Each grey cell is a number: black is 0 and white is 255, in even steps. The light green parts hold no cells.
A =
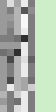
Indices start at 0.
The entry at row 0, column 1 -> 221
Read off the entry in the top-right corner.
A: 125
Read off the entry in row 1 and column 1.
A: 125
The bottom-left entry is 180
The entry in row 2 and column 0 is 154
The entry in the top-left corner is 154
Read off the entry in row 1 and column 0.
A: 154
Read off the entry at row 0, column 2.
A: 166
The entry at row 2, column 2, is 180
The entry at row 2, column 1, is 154

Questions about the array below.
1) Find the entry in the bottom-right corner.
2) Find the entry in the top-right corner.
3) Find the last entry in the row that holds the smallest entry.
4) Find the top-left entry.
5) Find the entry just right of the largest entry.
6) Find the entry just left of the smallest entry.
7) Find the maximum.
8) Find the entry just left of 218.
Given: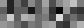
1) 178
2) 122
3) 50
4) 151
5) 78
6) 50
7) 218
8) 64

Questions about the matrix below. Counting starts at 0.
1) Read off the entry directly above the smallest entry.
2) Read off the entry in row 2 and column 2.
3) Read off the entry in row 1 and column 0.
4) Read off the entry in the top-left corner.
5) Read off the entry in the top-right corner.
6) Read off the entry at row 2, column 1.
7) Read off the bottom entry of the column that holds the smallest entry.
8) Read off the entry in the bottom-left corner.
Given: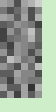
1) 119
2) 93
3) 119
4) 163
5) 206
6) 148
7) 93
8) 93

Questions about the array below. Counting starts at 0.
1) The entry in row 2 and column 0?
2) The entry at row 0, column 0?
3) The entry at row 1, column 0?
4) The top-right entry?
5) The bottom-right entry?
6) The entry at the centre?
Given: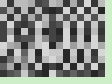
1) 200
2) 200
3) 82
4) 187
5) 67
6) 67

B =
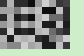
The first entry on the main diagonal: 55
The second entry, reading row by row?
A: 179
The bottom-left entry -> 164
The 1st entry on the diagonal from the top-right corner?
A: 67
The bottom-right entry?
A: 55
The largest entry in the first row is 206
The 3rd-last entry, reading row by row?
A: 28
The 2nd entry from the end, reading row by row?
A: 192
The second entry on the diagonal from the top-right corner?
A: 192
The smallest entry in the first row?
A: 14
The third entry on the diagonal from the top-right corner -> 108
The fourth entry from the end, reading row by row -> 28

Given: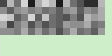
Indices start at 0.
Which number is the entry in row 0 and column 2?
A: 111
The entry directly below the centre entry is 111
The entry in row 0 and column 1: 183
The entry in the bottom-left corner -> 142
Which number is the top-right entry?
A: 183
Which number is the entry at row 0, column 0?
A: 70
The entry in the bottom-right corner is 156
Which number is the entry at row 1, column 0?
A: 142
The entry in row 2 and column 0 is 212
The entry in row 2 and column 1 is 196
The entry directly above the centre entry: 126
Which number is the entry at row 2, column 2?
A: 95
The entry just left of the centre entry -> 196

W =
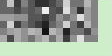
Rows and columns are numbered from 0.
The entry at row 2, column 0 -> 158
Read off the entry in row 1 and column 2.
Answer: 74
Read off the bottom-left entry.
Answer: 170
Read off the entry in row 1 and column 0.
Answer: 102
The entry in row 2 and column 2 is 145
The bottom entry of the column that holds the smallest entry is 182
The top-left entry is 102
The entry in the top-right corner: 130
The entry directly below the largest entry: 62
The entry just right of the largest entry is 86
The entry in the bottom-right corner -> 130
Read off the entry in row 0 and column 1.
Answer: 194
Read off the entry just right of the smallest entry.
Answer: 182
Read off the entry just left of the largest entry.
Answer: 102
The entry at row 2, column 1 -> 158
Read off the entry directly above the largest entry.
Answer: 49

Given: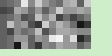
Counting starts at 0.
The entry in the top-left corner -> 97
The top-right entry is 205
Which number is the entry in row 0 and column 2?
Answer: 125
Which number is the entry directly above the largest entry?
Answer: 168
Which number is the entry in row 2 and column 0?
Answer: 97
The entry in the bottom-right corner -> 125
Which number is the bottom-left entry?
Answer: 97
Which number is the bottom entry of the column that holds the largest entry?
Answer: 168
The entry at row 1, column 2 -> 168
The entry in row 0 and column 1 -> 109
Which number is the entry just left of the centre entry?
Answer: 55
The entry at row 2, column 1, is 109
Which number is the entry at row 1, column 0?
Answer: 69
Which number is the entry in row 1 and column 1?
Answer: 81
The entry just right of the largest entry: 152
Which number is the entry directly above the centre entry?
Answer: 137
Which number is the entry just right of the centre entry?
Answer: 137
